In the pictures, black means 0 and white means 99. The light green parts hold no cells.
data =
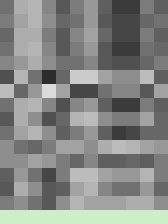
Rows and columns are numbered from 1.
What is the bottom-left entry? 48
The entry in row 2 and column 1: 48
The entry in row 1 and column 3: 70
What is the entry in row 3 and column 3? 67
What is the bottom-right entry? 55
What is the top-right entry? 37
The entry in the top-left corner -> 44
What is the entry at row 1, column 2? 67
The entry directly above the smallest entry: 55
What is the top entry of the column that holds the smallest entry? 52
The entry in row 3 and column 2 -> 67
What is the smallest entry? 17
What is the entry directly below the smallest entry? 85
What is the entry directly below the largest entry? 52
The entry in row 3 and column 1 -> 40
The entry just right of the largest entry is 63
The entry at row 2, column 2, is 63

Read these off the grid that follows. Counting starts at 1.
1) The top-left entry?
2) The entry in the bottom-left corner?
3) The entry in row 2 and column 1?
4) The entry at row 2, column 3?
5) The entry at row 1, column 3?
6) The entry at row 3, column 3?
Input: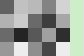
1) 38
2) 59
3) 69
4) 41
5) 72
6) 34

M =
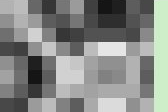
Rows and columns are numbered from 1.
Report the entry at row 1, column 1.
69
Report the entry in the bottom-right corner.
69
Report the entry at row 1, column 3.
40
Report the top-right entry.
28
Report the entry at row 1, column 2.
73
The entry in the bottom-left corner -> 28
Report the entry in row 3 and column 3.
81
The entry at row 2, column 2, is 69
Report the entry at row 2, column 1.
56
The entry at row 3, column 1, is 43

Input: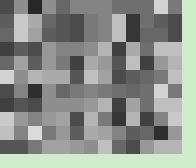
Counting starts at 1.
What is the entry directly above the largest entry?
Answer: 51
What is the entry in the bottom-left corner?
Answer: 33
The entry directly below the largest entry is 47
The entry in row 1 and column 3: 15
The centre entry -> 74
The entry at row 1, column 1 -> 29
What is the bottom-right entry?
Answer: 70
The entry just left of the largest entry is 51
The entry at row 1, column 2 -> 55
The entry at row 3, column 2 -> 78
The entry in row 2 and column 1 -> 36
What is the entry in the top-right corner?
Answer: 47
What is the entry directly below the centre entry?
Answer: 51
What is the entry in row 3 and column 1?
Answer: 40
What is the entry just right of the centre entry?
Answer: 63
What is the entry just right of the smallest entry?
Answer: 55
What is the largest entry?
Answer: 85

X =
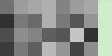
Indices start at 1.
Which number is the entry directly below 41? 51
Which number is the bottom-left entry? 23
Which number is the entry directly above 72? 37
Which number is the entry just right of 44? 61
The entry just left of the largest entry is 33
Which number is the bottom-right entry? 55
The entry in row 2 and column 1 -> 19
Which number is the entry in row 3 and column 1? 30
